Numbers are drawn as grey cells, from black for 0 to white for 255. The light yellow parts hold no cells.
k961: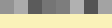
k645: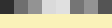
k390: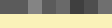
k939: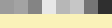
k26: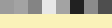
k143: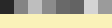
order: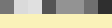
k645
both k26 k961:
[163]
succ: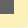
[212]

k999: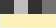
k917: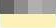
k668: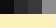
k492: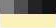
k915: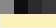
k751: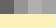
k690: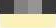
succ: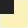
[20]
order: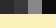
k915
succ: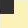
[114]

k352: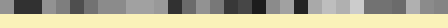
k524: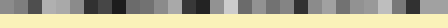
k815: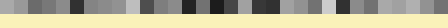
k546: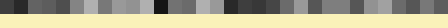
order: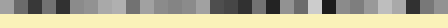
k524
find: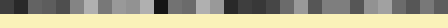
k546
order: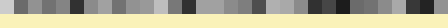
k524
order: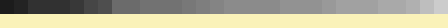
k524

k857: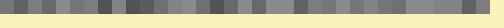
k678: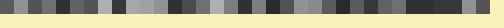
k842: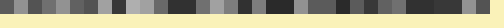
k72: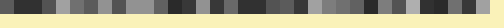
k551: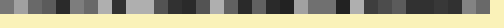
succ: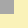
[161]
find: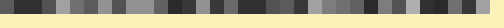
k72
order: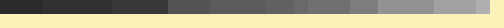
k842
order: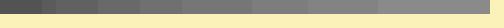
k857

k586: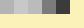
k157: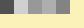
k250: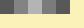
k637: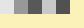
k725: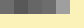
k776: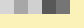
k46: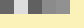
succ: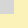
[167]
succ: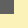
[139]
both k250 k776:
[88]
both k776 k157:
[208]
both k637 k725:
[88]
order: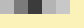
k586

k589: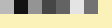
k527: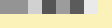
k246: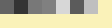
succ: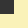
[120]
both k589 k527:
[148]
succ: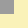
[91]
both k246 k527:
[91]

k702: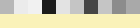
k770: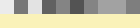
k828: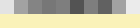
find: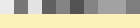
k770
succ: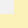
[27]
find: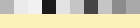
k702
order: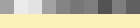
k828

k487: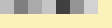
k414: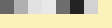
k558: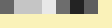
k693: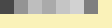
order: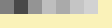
k693
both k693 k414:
[210]
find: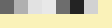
k414
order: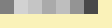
k693
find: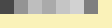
k693

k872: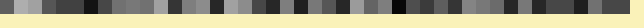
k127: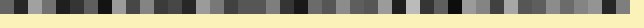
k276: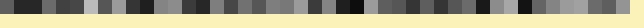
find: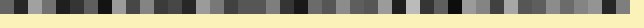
k127
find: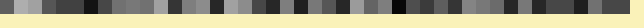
k872
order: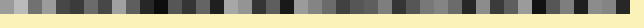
k276
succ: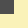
[59]

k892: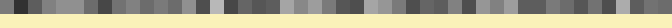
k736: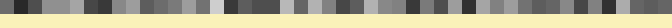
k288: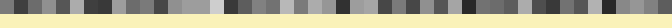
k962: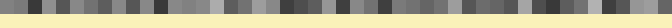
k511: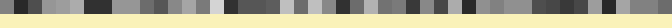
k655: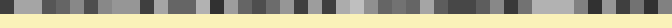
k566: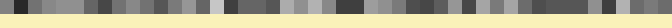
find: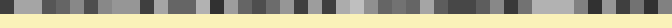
k655
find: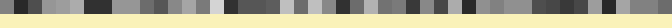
k511

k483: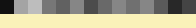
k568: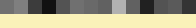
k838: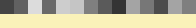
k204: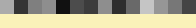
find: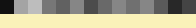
k483
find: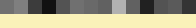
k568
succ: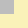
[119]

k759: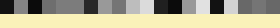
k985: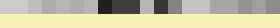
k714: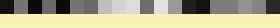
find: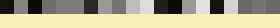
k759
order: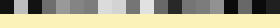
k714
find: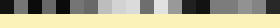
k714
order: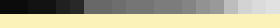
k714

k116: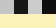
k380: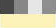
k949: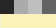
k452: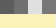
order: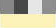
k380
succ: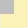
[99]
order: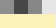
k380

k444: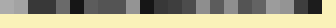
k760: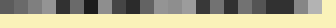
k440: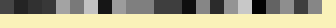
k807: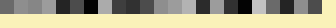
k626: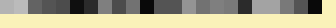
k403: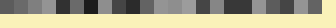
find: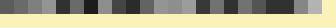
k760
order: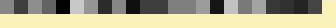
k440

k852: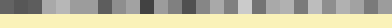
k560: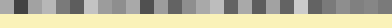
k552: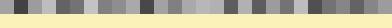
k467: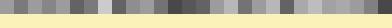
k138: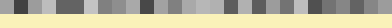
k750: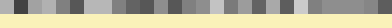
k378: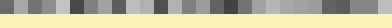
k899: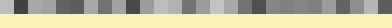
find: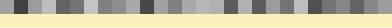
k552
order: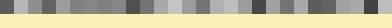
k899
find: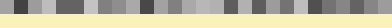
k138
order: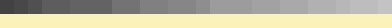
k138
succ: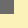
[169]
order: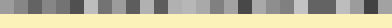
k138
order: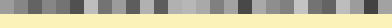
k552

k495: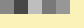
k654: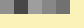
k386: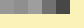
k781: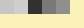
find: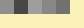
k654
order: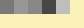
k495
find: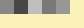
k495
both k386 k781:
[143]
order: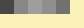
k654
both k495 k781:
[121]

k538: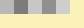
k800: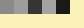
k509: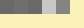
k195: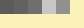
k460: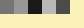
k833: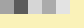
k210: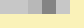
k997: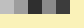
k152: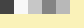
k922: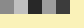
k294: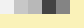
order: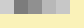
k538
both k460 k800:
[25]
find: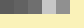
k195
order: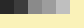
k922
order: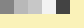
k294

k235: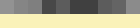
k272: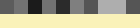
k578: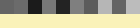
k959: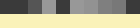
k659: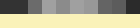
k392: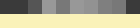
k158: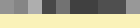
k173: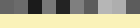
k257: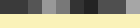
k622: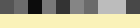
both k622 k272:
[85]
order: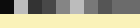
k622

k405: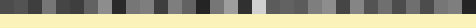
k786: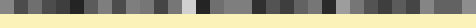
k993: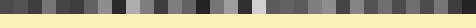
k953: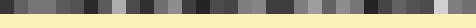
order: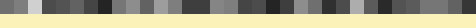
k953
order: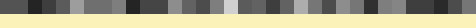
k993
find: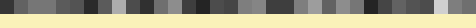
k953
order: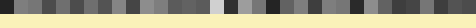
k405

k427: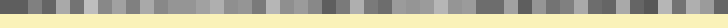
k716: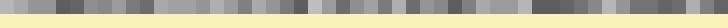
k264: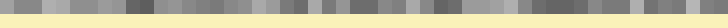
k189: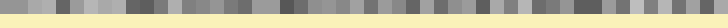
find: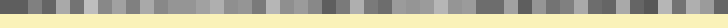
k427
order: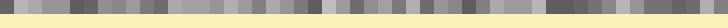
k716
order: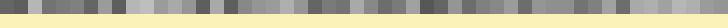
k427
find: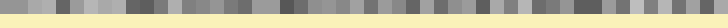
k189

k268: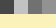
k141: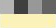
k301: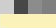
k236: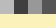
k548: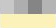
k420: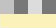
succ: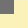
[146]
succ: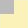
[63]
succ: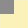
[127]

